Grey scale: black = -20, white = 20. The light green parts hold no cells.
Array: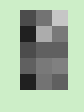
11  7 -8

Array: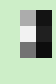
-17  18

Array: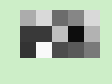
14 -18  -8

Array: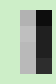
-18  10

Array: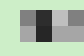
0 6

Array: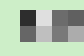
-5 -1
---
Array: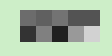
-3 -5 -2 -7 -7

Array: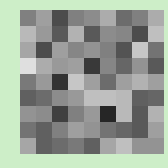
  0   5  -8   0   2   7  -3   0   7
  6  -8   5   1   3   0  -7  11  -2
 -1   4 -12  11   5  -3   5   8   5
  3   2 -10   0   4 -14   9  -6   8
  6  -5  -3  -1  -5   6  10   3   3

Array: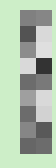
 0  1
 2 15
-3 -1
-3 13
-4 -3

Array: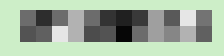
-3 -13  -3   8  -3 -12 -15 -11   5  -6  16  -2

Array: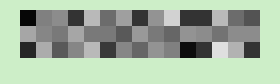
-19   0   2 -12   9  -3   5 -12   3  13 -12 -12   9  -3  -7
-14   7  -6   1   9 -11   1  -4   3   0 -18 -12  15   8 -12

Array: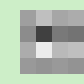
 5 10  6  7
 7 17  9 10

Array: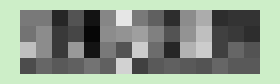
 -1  -1 -14  -7 -17   1  16  -1  -5 -13   2   7 -13 -12 -12
 10   2 -11   4 -17  -1  -7  12  -3 -14   8  12 -10  -4  -7

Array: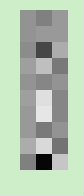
 3  0  4
 2 -9  7
 3  1  3
 4 16  1
 7 14 -2
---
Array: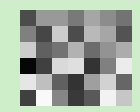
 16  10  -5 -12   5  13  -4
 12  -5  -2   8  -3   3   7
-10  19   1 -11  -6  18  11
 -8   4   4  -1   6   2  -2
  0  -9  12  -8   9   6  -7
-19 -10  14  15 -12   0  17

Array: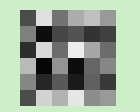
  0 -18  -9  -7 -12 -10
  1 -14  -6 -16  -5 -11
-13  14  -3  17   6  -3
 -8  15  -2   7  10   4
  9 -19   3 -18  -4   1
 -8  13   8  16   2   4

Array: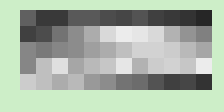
 -5 -11 -11  -6  -6  -8  -9  -7 -10 -11 -12 -14
-10  -8  -2   2   7  14  17  16  14   8   3   0
  1  -1   1   2   5   7  10  13  13  12   9   6
 12  10   7   9   4   2  -2  -3  -7 -10  -9 -12
  1  10  15   6   9  11  16   8  12  13  11  17

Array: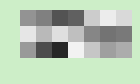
  4  -8 -14  18  11   5   7
  3   0  -7  -5  12  17  14
 16   9  15  10   1  -2  -1

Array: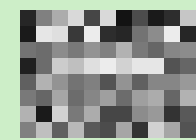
  0  10  -5   9  -6  -8   6 -12  13   6  -7
 -2  -3   2  -1   3   0   8  -1  -4   1   2
 -5   8   3  -2   0  -7   3  -5   1   1   4
 -1  -4   6  -3   1   5  -3   5   7  -4   8
-14   0   7  14  -9  14 -17  -8 -16 -13  11
-15  -3  12  10  15  17  13  16  16  -7  -4
  8 -16  13  -1   7  -9  -9   2   4 -12  -6
-16  16  15 -11  17 -13 -14  -2   2  17 -14

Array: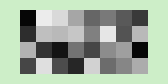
  8 -12 -17  -2  -9   2   5 -19
 -9  15  -8 -14  13  -3   1   7
-13  10   9  11   0  16  -7   9
-19  17  14   6  -4  -1  -6 -11

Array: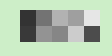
-11   3   1  12  -8
-12  -2   8   5  16

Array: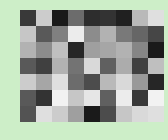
-11  12 -16  -3 -13 -12 -15   9  15
 11  -6   0  17   2   8  -1  -4  -9
 -6 -10   8  -2  14  -5   7 -10  10
  8   2  10 -14   5   6   8   1 -16
 -7  15  12   5 -16  -8  11  14  15
 12   6  15  -3  -8   9  14   4 -14
 -6 -12  18  11  16  -5  17 -11  18

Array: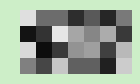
 14 -18 -11   3   5 -10   9
 15  -3  -3 -13  -6 -14  -1
  0  -9  11  -5  -5 -15  12
-17 -12  16   6   1   7 -11
